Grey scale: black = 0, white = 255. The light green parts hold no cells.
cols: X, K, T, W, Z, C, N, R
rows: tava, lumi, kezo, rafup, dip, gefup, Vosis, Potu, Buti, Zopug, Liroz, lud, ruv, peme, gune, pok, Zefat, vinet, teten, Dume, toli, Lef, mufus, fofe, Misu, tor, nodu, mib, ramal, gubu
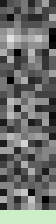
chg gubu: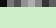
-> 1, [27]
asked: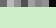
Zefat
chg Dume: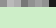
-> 3, [160]

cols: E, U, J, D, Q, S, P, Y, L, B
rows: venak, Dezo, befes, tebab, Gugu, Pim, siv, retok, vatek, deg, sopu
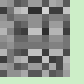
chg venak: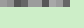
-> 10, [87]
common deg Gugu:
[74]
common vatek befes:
[117]
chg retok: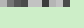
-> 9, [181]
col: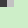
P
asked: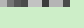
retok

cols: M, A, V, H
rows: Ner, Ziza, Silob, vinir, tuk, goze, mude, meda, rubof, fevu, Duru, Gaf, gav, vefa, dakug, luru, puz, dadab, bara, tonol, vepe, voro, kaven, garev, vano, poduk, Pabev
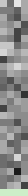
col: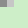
M
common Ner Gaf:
[109]
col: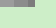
H
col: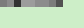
H
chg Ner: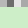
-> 1, [198]
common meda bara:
[156]

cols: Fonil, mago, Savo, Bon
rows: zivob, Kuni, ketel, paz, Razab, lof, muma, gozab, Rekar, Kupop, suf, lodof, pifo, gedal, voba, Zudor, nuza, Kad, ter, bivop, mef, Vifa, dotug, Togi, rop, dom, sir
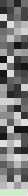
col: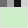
Fonil
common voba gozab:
[94]
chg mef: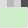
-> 3, [222]

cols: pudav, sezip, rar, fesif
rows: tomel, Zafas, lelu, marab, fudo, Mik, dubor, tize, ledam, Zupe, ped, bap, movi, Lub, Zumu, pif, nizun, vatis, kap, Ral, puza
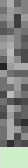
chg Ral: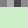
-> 1, [113]
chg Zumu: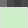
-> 2, [87]
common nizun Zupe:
[156]
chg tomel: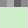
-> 4, [128]

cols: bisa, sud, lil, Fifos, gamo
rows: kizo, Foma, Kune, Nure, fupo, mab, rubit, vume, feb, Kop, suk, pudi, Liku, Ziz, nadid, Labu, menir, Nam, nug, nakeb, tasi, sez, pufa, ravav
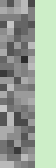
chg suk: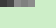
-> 2, [85]
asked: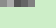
fupo

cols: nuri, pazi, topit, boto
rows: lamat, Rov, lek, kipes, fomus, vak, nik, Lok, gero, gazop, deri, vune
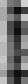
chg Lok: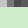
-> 1, [185]
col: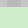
nuri

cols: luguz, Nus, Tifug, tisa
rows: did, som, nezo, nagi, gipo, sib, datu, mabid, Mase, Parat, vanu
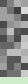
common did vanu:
[87]
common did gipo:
[87]
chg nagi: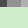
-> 3, [160]
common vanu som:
[114]
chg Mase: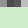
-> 2, [87]
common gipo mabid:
[190]

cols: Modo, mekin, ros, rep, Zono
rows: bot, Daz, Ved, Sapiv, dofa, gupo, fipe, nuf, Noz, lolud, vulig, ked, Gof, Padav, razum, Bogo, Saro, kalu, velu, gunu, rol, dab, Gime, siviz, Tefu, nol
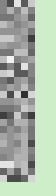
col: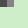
Zono
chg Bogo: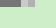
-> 3, [132]
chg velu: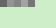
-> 1, [118]
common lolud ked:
[90]
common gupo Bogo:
[201]

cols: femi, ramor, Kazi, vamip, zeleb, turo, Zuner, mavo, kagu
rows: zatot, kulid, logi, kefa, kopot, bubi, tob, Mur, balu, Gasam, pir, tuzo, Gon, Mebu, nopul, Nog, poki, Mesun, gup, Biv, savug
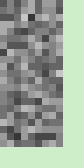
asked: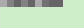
tuzo
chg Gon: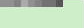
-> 8, [130]
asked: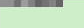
balu

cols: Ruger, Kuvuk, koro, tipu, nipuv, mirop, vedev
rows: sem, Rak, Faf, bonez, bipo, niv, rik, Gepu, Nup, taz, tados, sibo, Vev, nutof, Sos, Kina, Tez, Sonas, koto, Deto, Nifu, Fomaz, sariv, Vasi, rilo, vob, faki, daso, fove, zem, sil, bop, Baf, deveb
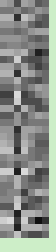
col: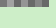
nipuv
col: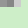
Kuvuk
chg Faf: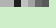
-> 3, [48]
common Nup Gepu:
[105]
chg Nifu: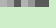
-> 3, [76]
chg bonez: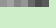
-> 2, [149]
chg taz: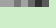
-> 6, [64]

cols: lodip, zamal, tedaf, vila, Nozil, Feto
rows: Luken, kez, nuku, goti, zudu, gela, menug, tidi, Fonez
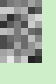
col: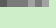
tedaf
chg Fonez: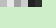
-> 1, [177]
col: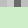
Nozil
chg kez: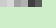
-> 2, [204]
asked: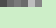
gela
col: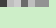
Nozil

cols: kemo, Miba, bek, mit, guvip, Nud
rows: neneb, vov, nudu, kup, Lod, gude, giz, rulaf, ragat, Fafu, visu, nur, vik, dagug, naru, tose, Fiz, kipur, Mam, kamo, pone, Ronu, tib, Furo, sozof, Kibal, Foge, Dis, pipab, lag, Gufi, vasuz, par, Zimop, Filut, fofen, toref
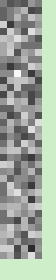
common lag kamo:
[182]
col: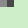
kemo
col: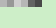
mit

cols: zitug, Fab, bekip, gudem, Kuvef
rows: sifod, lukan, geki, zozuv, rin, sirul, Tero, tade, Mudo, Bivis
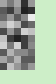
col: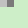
Kuvef
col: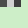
gudem

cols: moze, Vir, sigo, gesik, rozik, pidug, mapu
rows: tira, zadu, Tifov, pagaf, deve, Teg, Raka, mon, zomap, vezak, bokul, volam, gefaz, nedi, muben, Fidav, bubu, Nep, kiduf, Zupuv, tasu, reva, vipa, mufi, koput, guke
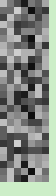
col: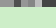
Vir
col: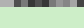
mapu
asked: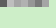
kiduf
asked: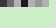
mufi

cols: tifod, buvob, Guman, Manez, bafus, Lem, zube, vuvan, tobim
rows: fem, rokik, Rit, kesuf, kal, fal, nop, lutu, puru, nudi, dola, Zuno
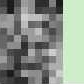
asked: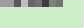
kesuf
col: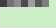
zube

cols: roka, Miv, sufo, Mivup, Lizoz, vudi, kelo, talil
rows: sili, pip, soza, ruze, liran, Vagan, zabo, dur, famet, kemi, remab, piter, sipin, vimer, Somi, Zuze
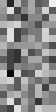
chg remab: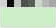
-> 3, [210]
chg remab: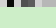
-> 8, [167]
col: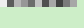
talil
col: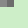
Lizoz
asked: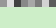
pip
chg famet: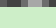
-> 3, [51]
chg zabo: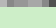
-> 5, [151]

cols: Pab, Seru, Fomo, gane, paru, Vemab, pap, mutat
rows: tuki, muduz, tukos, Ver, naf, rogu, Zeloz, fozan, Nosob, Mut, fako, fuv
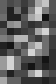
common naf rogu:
[60]
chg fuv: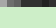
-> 2, [97]
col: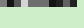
pap
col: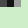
paru
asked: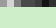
Nosob
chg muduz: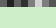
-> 3, [110]
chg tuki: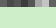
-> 8, [85]

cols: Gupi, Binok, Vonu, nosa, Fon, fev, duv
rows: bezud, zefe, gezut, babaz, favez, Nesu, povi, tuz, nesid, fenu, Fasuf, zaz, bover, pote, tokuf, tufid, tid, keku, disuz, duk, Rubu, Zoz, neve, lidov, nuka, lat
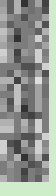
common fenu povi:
[124]
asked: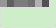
babaz
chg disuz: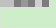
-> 4, [163]

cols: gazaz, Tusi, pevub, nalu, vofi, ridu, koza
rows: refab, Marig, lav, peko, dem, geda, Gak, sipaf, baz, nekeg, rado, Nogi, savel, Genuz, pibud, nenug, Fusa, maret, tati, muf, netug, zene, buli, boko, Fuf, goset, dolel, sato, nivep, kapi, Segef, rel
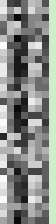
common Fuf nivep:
[24]
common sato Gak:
[219]
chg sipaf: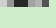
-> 6, [162]
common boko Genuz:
[68]
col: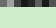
nalu
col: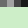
nalu

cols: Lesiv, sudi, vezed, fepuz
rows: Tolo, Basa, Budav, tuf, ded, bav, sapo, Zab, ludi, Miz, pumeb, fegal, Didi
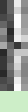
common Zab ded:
[41]
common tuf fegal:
[72]
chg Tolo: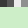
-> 2, [102]
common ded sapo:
[169]
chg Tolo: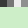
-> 2, [102]
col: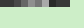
Lesiv

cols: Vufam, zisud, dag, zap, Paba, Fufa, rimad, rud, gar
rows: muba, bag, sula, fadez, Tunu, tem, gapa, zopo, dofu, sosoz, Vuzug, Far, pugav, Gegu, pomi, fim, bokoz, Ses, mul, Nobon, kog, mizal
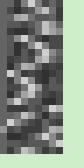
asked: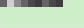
Ses
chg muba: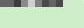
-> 4, [126]
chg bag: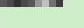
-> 1, [100]
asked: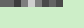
muba
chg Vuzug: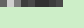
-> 6, [61]
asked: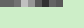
bokoz
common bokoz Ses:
[100]

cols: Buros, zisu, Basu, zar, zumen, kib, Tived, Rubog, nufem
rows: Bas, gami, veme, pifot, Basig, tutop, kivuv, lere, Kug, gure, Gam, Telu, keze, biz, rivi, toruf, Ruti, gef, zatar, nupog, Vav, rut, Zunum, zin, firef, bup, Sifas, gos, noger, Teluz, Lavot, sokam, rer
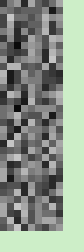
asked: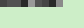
Sifas
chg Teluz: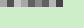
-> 9, [82]
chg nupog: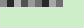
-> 4, [97]
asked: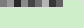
Basig

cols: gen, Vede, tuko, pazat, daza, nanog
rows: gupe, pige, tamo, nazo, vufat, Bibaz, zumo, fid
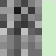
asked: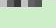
vufat
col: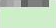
Vede
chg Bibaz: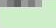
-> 6, [154]
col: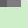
Vede
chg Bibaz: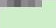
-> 4, [154]
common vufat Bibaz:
[98]
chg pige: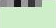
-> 1, [154]

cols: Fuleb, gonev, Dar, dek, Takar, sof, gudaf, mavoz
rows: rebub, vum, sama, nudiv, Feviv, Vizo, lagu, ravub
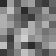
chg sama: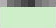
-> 2, [131]
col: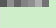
mavoz
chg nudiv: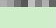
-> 5, [175]

